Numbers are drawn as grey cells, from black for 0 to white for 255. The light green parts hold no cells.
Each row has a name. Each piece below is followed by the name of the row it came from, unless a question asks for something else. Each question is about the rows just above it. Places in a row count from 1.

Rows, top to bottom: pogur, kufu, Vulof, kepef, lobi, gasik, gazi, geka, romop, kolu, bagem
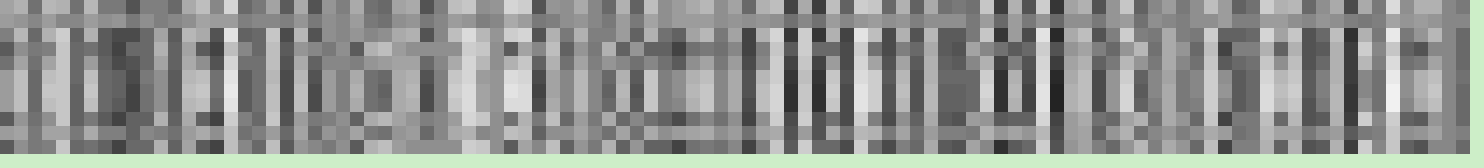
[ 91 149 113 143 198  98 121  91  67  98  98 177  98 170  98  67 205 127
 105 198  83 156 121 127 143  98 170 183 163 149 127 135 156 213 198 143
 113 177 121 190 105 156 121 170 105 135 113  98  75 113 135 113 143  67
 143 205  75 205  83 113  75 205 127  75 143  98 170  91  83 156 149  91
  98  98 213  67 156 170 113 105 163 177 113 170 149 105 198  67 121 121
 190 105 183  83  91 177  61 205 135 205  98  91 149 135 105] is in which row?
romop
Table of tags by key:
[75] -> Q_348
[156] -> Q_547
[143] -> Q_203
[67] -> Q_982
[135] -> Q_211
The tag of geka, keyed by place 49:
Q_211
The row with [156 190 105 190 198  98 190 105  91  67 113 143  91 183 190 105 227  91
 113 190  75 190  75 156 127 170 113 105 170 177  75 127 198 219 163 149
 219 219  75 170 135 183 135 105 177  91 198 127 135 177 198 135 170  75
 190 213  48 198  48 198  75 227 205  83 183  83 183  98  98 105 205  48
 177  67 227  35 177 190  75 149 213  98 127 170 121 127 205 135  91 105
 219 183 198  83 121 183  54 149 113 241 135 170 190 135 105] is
geka

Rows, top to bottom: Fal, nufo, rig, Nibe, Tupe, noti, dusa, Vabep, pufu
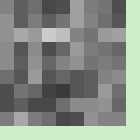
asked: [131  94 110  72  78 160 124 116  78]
Fal
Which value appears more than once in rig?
[154]

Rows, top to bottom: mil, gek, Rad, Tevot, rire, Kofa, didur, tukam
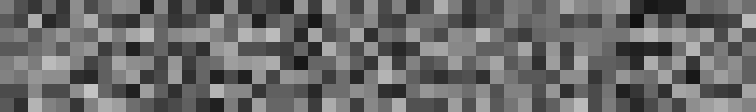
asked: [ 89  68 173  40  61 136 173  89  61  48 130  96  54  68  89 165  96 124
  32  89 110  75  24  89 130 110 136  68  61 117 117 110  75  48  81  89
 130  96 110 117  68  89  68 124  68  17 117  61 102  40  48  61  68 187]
gek
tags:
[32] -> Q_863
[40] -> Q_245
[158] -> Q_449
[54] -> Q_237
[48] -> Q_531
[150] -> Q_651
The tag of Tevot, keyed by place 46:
Q_863
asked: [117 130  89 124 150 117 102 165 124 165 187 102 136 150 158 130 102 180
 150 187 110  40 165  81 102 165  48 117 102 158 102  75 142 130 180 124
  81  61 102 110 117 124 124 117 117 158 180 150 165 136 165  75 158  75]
Rad
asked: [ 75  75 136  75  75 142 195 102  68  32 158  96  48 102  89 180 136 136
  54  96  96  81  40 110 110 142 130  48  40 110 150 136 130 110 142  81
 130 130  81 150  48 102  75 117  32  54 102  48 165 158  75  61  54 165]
didur

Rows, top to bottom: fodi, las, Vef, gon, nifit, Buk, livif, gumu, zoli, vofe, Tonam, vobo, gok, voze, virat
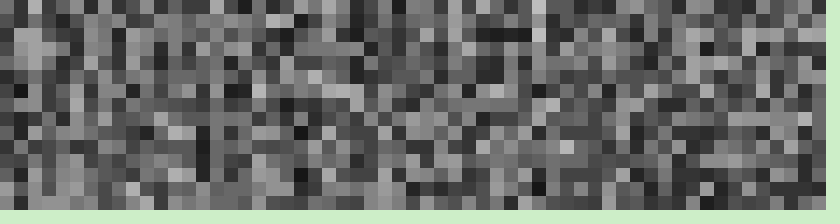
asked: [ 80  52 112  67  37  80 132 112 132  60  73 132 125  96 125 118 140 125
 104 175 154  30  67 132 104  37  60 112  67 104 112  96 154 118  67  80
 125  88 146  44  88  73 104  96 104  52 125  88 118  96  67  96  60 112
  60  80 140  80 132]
las
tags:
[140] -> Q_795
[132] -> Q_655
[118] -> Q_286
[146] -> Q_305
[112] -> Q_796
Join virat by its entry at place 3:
Q_795
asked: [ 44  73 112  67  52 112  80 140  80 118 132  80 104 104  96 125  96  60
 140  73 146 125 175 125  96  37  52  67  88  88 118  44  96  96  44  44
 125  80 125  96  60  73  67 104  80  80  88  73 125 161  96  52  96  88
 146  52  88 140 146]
Buk
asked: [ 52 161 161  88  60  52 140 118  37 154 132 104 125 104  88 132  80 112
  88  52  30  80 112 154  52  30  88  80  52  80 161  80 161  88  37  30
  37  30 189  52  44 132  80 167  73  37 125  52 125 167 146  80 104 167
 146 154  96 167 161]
Vef

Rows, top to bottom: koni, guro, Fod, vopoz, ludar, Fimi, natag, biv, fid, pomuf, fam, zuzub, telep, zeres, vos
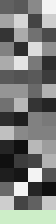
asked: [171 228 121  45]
ludar
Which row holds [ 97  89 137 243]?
koni
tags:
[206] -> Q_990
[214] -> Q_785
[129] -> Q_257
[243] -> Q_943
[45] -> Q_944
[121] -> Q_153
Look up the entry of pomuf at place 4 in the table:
Q_257
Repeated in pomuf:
[129]
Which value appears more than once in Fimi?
[89]

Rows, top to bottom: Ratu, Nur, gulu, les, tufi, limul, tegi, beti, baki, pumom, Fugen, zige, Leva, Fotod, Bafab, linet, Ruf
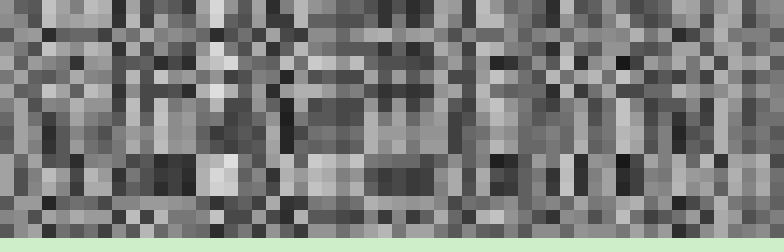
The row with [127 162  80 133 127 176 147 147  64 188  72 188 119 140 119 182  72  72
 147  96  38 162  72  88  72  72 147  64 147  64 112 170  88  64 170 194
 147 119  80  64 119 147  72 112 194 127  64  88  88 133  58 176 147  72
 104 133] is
beti
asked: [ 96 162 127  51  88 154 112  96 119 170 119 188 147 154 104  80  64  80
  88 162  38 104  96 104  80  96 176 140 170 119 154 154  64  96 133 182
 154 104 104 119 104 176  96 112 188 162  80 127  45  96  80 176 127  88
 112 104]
Fugen
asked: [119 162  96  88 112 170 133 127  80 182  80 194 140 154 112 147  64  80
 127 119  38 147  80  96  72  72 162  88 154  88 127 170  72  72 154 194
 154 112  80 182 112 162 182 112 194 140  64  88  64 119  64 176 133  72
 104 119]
limul

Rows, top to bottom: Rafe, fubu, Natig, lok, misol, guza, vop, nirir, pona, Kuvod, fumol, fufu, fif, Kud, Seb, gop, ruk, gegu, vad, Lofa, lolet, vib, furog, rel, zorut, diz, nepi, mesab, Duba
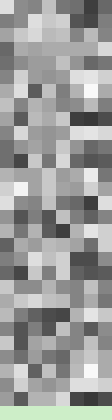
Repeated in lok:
[171]
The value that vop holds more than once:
[171]
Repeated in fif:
[163]
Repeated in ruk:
[179]
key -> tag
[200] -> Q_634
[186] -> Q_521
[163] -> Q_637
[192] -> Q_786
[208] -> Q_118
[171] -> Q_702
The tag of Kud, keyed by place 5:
Q_637
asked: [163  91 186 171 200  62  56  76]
pona
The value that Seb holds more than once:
[222]

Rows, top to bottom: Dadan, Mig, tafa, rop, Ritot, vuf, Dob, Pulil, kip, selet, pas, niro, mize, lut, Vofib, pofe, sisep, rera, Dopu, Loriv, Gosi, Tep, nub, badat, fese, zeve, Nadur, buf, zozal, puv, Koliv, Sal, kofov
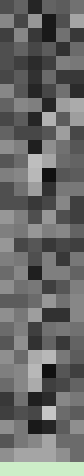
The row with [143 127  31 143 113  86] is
pas
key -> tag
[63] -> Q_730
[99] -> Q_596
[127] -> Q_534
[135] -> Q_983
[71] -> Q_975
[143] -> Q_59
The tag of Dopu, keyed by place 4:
Q_534
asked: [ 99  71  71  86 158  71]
selet
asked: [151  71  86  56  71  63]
rera
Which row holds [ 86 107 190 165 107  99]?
niro
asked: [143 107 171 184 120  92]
zeve
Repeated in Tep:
[92]

